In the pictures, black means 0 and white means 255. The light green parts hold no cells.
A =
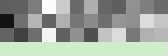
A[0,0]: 95
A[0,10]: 126
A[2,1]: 65
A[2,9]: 120
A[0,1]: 96
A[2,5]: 144
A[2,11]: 184

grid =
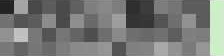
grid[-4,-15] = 37
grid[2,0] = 146
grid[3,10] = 131
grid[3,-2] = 123
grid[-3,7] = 130
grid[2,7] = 111
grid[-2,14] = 124
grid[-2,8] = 138
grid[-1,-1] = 149
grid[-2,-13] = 120
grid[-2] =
[146, 192, 120, 84, 118, 100, 79, 111, 138, 111, 105, 113, 94, 127, 124]
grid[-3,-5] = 55
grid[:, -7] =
[126, 157, 138, 84]
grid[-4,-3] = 117
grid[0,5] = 96
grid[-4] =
[37, 164, 72, 92, 75, 96, 127, 135, 126, 47, 61, 124, 117, 92, 93]
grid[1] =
[114, 85, 93, 140, 75, 142, 106, 130, 157, 52, 55, 84, 111, 145, 91]

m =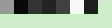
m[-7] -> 152
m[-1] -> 30
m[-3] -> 64

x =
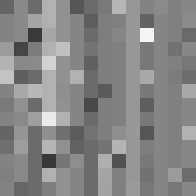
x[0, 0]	101
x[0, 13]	135
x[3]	[155, 68, 123, 176, 192, 133, 116, 126, 128, 151, 120, 133, 114, 135]
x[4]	[179, 137, 138, 210, 145, 133, 96, 126, 128, 151, 120, 133, 128, 119]
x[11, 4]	118
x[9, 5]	92
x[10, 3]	181
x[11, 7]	175
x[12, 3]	176
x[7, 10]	94
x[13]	[131, 102, 107, 126, 145, 133, 107, 163, 128, 154, 120, 133, 119, 135]
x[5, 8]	128
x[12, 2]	107
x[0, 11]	138
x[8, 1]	137
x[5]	[195, 95, 107, 176, 145, 176, 107, 126, 128, 151, 169, 133, 124, 109]
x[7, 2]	107
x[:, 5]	[86, 133, 133, 133, 133, 176, 133, 133, 133, 92, 98, 140, 133, 133]
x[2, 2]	57
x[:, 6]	[107, 93, 107, 116, 96, 107, 107, 72, 107, 115, 107, 107, 107, 107]
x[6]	[131, 168, 184, 176, 142, 133, 107, 90, 128, 151, 120, 133, 128, 168]
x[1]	[131, 137, 165, 176, 145, 133, 93, 126, 128, 151, 99, 133, 128, 139]
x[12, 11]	133
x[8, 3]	235
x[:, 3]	[176, 176, 167, 176, 210, 176, 176, 176, 235, 143, 181, 56, 176, 126]
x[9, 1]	149
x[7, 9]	151
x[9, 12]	128
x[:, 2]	[107, 165, 57, 123, 138, 107, 184, 107, 159, 107, 107, 107, 107, 107]
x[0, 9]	151

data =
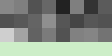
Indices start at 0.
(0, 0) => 136
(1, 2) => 100
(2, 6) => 133
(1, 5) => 69
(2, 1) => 163
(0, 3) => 103
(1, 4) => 86

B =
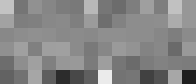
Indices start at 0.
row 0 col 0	195
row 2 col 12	126
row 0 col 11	126
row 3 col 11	136
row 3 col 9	147
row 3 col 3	159
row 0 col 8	108
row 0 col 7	118
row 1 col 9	141
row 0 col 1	117
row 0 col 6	184
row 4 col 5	153
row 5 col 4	44
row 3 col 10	131
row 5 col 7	235
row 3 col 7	135
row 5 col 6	95
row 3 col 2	128
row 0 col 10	159
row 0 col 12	193
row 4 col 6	123
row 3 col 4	160
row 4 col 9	107
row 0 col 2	145
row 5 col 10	65

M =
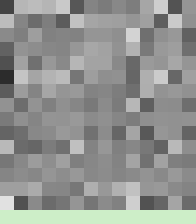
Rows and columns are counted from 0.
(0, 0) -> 68
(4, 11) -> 149
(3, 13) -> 111
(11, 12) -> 127
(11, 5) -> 127
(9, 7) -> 140
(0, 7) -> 123
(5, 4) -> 187
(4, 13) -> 149
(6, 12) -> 152
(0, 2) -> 188
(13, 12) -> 138
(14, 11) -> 101
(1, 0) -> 188
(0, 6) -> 132
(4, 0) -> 80
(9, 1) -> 110
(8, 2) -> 133
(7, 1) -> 109
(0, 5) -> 87
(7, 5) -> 134
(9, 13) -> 100
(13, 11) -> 153
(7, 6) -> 121
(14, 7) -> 139
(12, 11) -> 137
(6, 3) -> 166
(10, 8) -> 128
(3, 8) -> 146
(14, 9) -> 207
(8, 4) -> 147
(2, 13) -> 97

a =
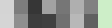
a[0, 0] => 212
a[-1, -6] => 143
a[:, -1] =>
[129, 96]
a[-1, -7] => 213
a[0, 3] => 162

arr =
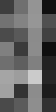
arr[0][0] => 62
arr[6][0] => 161
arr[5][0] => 165
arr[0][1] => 111
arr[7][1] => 91
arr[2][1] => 89
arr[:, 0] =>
[62, 114, 75, 128, 111, 165, 161, 74]
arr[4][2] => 128
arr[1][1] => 131
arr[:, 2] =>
[148, 150, 139, 140, 128, 203, 140, 142]
